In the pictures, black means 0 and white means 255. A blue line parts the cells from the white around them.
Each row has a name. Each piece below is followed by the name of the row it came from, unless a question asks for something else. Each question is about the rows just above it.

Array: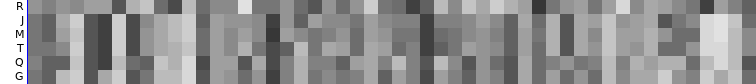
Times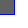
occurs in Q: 4
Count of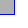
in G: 1
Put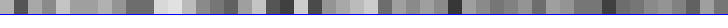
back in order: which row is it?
M

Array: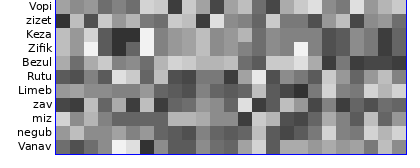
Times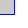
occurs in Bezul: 4
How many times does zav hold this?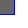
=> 5
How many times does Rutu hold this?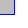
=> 2
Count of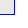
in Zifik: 0

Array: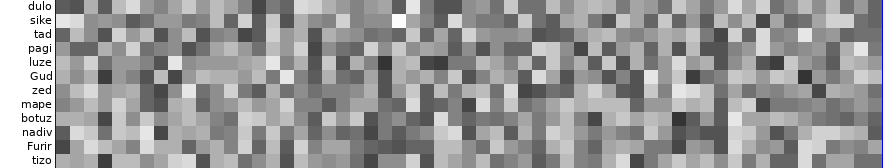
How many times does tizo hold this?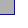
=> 6
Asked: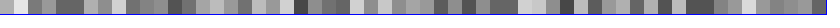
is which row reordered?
pagi
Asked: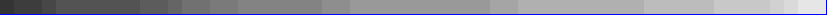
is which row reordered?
luze
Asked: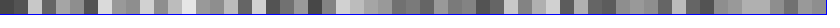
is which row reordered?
tad
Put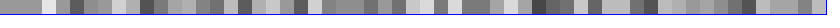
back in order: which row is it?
dulo

